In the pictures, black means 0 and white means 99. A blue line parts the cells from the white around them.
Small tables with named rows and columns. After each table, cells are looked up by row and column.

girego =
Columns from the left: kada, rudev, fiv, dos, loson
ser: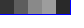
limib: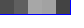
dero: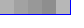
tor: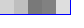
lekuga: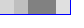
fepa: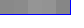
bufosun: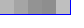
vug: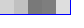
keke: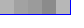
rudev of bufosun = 64
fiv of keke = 60
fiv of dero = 59
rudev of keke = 63
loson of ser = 16
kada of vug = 82
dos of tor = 50
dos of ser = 61
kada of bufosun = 71
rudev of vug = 75
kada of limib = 30
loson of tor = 86
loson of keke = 71
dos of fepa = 57
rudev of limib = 37
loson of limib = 26
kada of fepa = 53
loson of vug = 86
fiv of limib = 65

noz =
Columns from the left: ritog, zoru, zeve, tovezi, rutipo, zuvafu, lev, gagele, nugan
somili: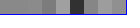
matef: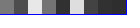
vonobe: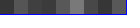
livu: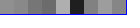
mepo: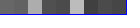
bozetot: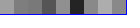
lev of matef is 26
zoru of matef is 30
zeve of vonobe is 25
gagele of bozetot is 67
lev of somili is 52
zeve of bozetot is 47
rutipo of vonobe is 34
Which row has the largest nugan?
somili

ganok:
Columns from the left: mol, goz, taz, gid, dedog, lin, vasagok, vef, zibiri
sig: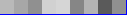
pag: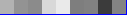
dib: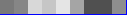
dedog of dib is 89
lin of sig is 52
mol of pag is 69
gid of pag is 84
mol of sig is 72
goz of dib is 52
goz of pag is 57
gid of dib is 77
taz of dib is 84
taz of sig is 56
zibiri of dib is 55
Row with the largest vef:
sig

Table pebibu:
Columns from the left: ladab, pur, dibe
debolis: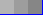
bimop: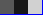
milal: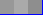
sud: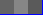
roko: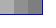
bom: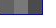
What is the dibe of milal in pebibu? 55
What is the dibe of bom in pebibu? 29
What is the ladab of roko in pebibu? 68
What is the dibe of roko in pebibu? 49
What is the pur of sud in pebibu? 52
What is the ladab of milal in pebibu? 59
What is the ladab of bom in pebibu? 38
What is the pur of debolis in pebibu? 61
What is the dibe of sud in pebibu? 35
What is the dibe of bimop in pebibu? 81
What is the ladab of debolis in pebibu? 70
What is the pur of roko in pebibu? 56
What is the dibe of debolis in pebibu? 52
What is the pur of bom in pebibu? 47
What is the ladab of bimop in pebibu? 34
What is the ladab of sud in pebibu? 39
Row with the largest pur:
milal

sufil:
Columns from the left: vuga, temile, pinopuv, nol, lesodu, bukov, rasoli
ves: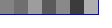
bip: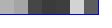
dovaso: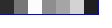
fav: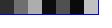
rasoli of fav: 75
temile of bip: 64
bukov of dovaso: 82
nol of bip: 23
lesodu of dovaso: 64
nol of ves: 35
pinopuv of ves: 61
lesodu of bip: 24
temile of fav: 43
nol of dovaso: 55
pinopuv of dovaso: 98
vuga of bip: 69
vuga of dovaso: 17
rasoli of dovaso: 12
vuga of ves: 51
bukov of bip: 82
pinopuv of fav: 67
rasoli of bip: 36
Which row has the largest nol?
dovaso

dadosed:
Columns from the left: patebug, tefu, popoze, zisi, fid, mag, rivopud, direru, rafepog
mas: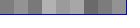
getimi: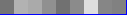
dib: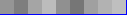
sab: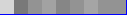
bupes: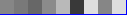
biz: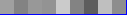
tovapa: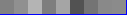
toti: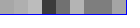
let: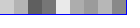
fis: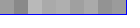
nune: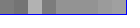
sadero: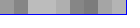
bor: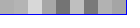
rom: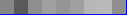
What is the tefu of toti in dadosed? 68
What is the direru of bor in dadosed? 69
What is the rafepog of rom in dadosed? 55
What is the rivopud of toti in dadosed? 49
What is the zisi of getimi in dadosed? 56
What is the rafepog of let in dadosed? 53
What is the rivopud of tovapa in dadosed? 45
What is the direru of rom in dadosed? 72
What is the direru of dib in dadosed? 69
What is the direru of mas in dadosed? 48
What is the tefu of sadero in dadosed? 52
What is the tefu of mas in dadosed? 57

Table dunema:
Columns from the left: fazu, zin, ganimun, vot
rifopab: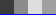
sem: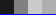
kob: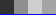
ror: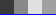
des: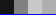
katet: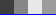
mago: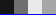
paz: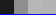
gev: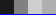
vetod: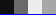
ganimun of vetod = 92
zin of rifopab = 54
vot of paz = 70
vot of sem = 68
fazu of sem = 10
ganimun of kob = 80
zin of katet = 52
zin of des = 50

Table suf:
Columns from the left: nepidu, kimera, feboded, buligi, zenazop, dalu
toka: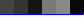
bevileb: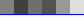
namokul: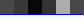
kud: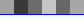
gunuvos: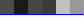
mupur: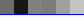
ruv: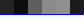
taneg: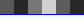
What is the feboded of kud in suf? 42
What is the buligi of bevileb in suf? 32
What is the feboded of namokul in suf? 3
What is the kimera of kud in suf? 22
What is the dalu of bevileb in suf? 86
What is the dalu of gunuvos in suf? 59
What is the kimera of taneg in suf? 15
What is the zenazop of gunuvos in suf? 75
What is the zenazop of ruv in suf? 56
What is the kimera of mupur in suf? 9
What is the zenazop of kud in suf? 40
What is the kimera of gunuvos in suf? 10
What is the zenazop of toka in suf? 53
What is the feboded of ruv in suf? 37
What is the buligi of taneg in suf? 81
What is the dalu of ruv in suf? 11

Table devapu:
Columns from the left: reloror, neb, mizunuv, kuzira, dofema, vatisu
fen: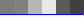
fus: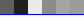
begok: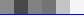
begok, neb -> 28
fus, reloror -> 37
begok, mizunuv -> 50
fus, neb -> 12
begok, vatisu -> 95
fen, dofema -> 35
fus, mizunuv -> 91
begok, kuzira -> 45
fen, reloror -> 48
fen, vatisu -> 25
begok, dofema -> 76
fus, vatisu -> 60
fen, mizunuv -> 71

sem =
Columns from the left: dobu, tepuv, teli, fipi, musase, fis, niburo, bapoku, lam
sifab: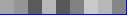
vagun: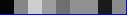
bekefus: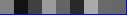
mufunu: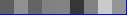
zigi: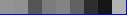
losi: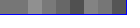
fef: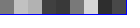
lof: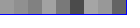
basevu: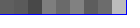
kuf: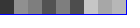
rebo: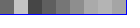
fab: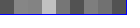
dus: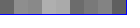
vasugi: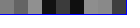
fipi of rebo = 37
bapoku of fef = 18
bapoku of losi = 46
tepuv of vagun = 52
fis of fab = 32
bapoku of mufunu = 78
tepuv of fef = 75
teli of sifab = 35
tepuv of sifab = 58
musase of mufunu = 51
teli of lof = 50
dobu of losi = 46
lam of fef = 28
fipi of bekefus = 60
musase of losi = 40
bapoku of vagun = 10
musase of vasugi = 23

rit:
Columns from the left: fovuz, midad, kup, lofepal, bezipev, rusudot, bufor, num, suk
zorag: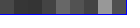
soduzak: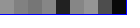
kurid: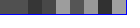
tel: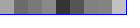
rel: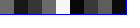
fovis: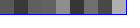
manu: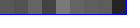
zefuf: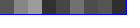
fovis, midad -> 22
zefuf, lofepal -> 19
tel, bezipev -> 20
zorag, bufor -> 26
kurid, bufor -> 59
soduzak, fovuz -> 57
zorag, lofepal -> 26
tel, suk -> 75
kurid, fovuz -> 31
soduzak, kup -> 46
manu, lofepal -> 26
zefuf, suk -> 18
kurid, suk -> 62
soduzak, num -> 30
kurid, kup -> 21
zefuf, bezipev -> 27
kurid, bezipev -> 61
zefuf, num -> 33
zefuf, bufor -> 30
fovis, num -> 28
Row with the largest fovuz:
tel

